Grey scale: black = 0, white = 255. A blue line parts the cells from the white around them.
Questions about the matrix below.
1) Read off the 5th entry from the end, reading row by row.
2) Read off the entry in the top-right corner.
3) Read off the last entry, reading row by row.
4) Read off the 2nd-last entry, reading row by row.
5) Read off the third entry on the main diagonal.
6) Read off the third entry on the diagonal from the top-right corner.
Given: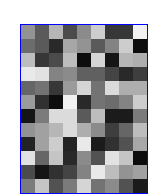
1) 213
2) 241
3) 27
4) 82
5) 75
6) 21

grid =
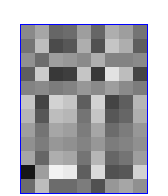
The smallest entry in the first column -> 23
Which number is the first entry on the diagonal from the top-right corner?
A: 116
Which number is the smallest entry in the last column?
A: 68
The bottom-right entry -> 144
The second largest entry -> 234
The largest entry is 242
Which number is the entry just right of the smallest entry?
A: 158
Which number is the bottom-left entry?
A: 108
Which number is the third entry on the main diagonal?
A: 158
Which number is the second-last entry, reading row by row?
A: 166
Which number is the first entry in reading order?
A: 138
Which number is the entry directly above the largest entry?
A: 174
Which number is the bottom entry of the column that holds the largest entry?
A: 108
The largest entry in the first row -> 174
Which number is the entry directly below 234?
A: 108
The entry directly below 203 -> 138
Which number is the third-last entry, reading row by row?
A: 151
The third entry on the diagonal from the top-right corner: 131
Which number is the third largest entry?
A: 226
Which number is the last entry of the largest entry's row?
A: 210
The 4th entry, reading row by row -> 108
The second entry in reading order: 166
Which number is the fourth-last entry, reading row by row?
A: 81
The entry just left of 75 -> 189
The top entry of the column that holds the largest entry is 102
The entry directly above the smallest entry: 166

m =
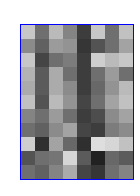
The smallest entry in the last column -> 91
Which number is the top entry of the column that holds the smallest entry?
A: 199
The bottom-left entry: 111
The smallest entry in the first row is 61
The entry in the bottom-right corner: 132
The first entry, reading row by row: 199
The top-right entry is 193
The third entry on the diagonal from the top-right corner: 206
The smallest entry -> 33
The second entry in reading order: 111
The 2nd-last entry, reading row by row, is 111
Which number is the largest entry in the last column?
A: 199
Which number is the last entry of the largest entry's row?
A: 193
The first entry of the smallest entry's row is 83
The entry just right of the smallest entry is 104
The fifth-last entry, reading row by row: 171
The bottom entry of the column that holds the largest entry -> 54
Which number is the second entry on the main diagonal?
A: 97
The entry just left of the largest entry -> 47
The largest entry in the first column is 206
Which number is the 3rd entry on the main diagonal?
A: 111

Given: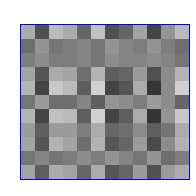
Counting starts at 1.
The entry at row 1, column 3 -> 187
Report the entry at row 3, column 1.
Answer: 125
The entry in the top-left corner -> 171
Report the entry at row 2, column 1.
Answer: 110
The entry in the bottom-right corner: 171
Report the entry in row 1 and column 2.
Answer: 80
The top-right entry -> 187
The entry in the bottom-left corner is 163
